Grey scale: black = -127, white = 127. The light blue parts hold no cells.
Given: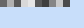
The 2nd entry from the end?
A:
73
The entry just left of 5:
-64
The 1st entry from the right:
-52
